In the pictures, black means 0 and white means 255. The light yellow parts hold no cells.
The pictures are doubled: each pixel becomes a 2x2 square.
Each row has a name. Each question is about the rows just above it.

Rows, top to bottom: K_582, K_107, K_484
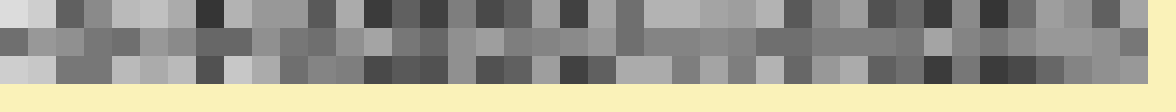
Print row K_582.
[220 206  96 138 186 192 171  53 179 152 152  89 171  59  96  65 126  73
  96 158  65 164 111 179 179 164 158 179  89 138 158  81 103  59 138  53
 111 158 144  96 164]
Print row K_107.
[111 152 144 119 111 152 138 103 103 144 119 111 144 164 119 103 144 158
 126 132 138 152 111 132 132 138 132 111 111 126 126 126 119 164 132 119
 138 152 152 144 119]

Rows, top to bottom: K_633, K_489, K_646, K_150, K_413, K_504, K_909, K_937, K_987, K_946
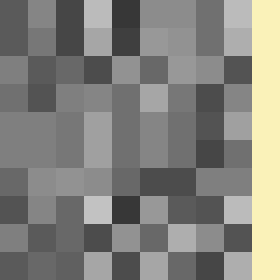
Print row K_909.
[104 140 146 140 104  76  76 127 127]
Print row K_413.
[127 127 119 160 112 133 112  83 160]

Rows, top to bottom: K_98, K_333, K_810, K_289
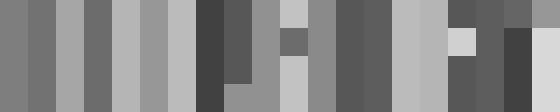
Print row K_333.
[126 114 166 108 181 151 187  65  87 145 108 138  87  93 187 181 208  93
  65 216]
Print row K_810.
[126 114 166 108 181 151 187  65  87 145 194 138  87  93 187 181  87  93
  65 216]
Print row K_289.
[126 114 166 108 181 151 187  65 145 145 194 138  87  93 187 181  87  93
  65 216]
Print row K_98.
[126 114 166 108 181 151 187  65  87 145 194 138  87  93 187 181  87  93
 101 151]

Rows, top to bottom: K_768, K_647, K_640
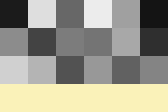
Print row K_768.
[ 27 222 103 236 160  20]
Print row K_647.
[140  67 124 116 168  47]

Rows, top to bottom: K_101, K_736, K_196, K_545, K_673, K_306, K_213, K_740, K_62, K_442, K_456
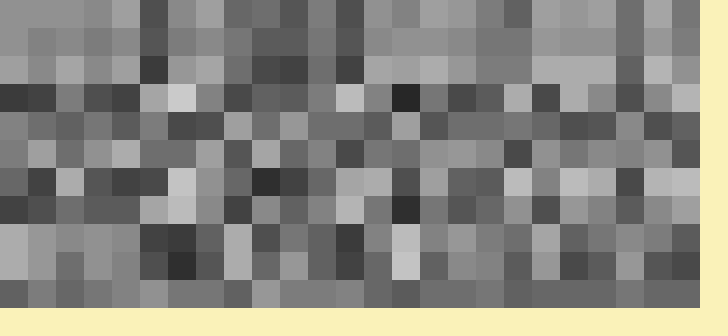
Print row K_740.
[ 66  79 110  91  91 165 187 137  66 137  97 130 180 118  47 118  85 103
 145  79 151 130  91 137 159]
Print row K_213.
[103  66 172  85  66  73 195 145 103  47  66 103 165 172  79 159  97  91
 187 130 187 172  73 180 187]

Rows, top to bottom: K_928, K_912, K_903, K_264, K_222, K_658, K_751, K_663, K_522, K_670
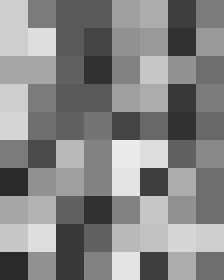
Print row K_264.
[206 123  89  89 159 172  56 123]
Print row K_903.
[166 166  97  49 130 199 145 110]
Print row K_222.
[214 110  97 116  68 104  49 104]

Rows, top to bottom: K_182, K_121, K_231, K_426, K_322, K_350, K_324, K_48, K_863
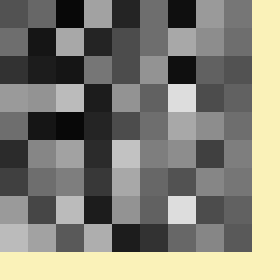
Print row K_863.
[187 162  89 174  28  50 103 134  89]
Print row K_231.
[ 50  28  21 118  76 147  15  97  82]
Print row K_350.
[ 43 134 162  43 194 126 141  64 126]

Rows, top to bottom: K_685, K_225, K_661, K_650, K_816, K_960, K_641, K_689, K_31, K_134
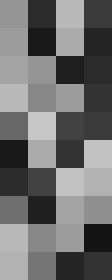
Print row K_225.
[156  25 171  37]
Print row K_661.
[163 149  31  43]

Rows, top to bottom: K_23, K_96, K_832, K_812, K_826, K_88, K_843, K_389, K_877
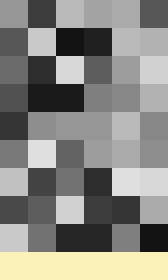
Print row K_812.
[ 81  26  26 127 135 178]
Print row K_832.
[107  45 215  93 157 209]
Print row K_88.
[121 223  99 157 170 142]
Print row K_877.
[201 114  38  38 127  19]

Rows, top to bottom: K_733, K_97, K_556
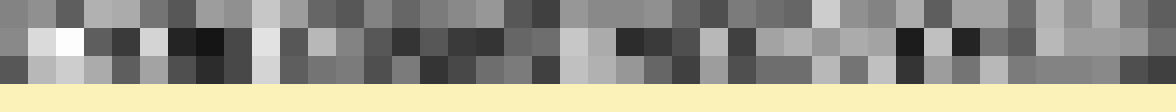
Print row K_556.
[ 87 184 205 171  94 163  79  44  72 212  94 116 123  79 123  52  72 110
 123  64 192 177 151 102  64 157  79 110 110 184 116 192  52 157 116 184
 123 131 131 137  79  64]

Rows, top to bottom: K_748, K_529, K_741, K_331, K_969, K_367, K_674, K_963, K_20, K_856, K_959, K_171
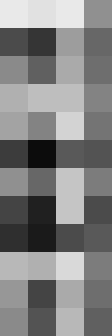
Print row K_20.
[47 26 75 89]
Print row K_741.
[138  96 170 110]
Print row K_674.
[144 103 197 124]
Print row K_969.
[163 131 211 116]
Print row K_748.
[233 225 233 144]

